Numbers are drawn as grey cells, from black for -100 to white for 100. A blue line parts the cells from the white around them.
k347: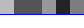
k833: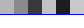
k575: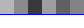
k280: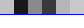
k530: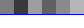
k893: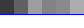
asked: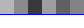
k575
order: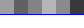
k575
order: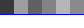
k575
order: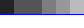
k347
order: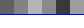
k575
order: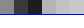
k833

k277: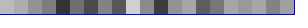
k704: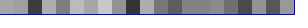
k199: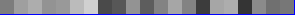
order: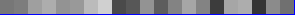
k199
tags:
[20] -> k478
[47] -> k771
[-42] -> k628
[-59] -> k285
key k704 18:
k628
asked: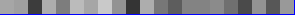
k704
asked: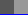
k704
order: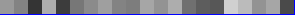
k199
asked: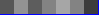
k199

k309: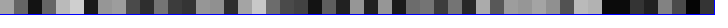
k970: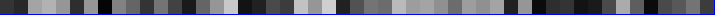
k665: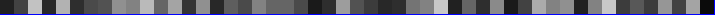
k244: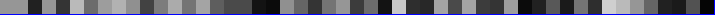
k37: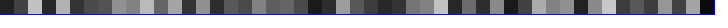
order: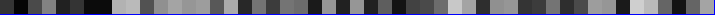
k309
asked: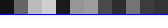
k309
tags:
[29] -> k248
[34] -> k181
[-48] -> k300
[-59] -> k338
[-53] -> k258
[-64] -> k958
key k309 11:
k958
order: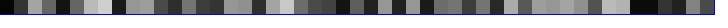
k309
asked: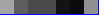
k244
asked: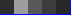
k37

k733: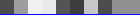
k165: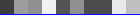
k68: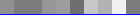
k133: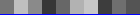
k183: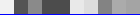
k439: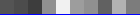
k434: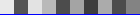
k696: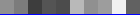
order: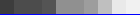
k165
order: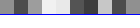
k733
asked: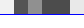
k165
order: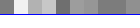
k68
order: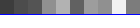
k439
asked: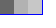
k133
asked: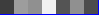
k165

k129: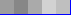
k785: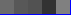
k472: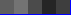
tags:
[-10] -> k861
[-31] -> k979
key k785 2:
k979
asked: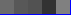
k785
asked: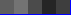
k472

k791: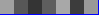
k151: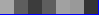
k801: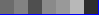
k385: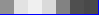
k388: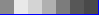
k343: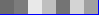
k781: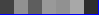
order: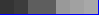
k151
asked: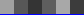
k791
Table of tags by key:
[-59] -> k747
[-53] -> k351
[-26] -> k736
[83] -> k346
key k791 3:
k747
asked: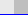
k343
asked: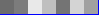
k343
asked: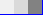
k385

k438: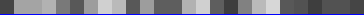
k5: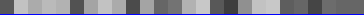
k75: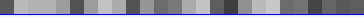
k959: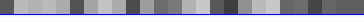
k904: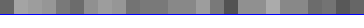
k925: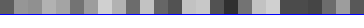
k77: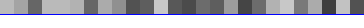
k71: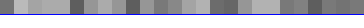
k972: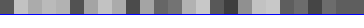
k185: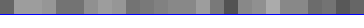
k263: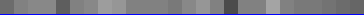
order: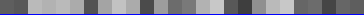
k959
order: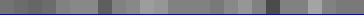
k263
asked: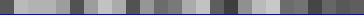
k75
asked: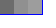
k904
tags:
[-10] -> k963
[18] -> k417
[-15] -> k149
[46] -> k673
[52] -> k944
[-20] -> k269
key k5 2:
k944

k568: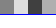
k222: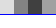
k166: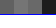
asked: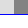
k222
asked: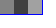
k222
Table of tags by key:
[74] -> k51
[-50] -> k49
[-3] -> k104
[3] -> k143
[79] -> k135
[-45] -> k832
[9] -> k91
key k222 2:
k143
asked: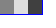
k568
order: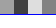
k222

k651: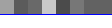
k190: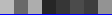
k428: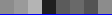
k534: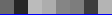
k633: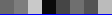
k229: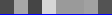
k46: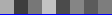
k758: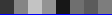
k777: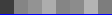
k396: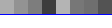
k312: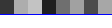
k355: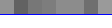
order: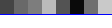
k633
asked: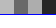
k190
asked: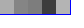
k534
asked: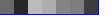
k534
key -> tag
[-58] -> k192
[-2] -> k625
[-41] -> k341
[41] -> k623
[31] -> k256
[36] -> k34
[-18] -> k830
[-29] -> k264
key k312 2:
k34
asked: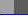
k651

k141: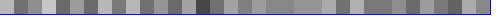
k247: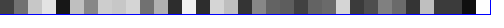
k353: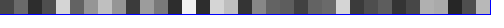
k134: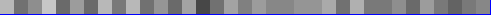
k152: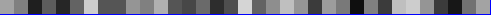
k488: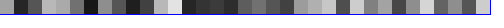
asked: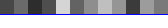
k152
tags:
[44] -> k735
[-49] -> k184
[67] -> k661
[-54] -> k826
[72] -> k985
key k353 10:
k826
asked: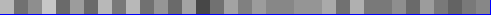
k134
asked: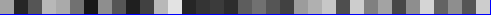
k488
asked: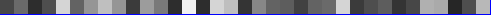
k353

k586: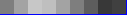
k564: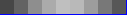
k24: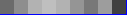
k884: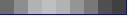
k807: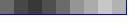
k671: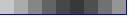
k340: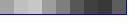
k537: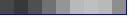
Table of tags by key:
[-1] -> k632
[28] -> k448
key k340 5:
k632
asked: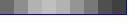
k884
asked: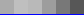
k564

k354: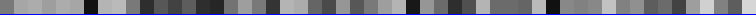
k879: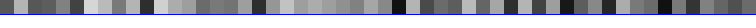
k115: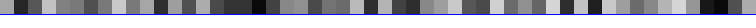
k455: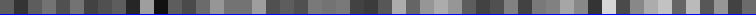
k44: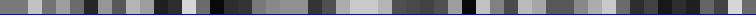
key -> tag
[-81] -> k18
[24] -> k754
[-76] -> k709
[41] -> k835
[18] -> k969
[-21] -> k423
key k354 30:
k18
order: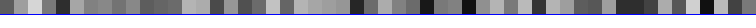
k354
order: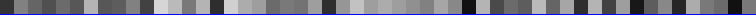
k879

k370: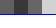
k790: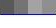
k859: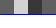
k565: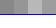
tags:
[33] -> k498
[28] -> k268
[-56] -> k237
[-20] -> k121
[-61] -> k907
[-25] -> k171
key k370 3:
k121
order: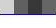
k370
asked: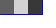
k859
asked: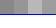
k565

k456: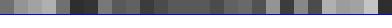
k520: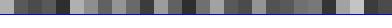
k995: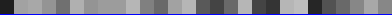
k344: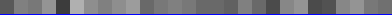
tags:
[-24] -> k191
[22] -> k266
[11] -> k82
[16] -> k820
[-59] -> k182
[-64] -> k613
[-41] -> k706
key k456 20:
k820
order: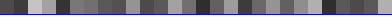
k520
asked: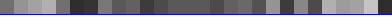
k456
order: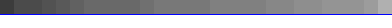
k344

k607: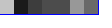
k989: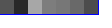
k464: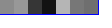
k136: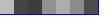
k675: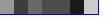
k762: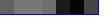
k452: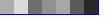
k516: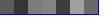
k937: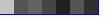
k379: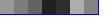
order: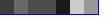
k675
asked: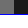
k762
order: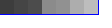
k136
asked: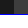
k607
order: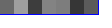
k516
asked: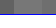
k762
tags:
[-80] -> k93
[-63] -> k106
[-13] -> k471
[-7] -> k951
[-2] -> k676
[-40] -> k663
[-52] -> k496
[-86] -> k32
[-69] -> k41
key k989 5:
k951

